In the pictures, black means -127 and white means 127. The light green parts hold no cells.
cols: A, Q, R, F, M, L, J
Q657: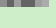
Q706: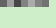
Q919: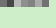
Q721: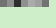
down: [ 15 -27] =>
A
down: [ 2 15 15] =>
F
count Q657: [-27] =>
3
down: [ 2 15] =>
F

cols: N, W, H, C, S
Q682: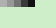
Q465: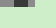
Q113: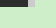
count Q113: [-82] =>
4
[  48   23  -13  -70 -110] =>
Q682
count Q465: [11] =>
3
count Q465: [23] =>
0
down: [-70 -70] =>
C

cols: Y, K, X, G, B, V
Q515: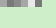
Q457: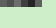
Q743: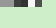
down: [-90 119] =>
B
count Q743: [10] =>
0
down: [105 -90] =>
B
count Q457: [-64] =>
1
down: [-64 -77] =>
G
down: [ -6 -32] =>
V

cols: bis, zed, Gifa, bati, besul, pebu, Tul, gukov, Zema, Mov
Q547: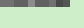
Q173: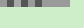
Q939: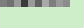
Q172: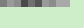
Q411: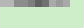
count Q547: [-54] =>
1
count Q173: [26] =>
6
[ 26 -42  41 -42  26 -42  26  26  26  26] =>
Q173
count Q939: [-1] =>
2
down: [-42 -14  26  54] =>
zed
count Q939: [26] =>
3

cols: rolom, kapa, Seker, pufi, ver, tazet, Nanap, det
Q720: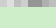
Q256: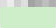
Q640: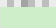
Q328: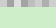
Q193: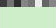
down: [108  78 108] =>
tazet
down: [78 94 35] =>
pufi
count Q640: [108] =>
4

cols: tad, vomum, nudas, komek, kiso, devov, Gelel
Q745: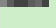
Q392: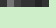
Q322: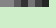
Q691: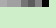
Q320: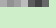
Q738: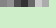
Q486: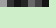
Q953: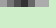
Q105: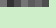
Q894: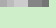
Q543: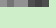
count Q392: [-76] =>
4
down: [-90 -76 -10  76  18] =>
komek
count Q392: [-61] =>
1
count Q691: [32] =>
2
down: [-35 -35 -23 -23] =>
kiso
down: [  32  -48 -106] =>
nudas

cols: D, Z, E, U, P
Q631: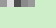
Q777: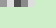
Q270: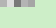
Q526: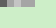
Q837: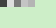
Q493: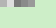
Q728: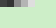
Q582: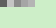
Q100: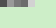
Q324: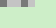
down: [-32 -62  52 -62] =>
D
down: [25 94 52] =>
P
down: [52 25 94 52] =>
P
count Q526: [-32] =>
1
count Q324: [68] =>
3
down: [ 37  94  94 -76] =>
Z

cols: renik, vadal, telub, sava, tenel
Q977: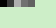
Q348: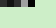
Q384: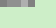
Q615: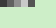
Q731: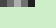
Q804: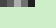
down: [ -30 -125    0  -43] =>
tenel
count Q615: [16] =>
1

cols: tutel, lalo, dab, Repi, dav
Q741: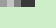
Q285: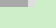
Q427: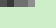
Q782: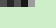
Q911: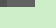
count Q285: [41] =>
4
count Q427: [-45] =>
1
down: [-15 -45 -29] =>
dab
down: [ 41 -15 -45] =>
dab
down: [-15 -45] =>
dab
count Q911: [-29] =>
4

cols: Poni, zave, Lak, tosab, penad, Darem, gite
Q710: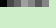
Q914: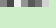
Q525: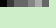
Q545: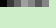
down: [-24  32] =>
tosab
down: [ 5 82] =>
gite
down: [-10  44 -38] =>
Darem
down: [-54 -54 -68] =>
zave
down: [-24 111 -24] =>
Lak
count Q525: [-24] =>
3
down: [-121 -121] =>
Poni

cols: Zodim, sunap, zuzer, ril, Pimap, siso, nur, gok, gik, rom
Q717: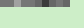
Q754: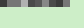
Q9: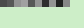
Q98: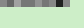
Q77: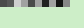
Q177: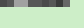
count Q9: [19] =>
3
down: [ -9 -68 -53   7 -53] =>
Zodim
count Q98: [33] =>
1
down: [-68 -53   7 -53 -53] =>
Zodim
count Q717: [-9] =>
5
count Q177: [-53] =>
2

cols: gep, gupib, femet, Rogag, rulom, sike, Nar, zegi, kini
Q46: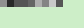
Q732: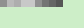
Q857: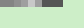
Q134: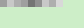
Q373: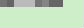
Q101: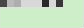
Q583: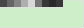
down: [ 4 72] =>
gupib
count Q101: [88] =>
4
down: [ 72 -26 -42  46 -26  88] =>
zegi
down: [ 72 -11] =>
rulom
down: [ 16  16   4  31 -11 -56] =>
gep
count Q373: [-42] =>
0

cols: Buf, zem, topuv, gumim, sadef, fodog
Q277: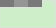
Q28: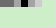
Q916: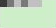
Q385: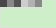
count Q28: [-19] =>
2
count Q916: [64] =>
3
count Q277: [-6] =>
4
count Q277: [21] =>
2
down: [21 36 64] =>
topuv
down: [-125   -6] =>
gumim
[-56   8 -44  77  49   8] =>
Q385

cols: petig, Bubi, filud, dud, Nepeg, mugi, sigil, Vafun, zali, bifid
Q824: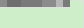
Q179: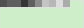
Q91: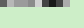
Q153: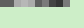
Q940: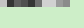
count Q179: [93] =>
1
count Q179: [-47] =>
1
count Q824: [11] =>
3
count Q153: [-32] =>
3

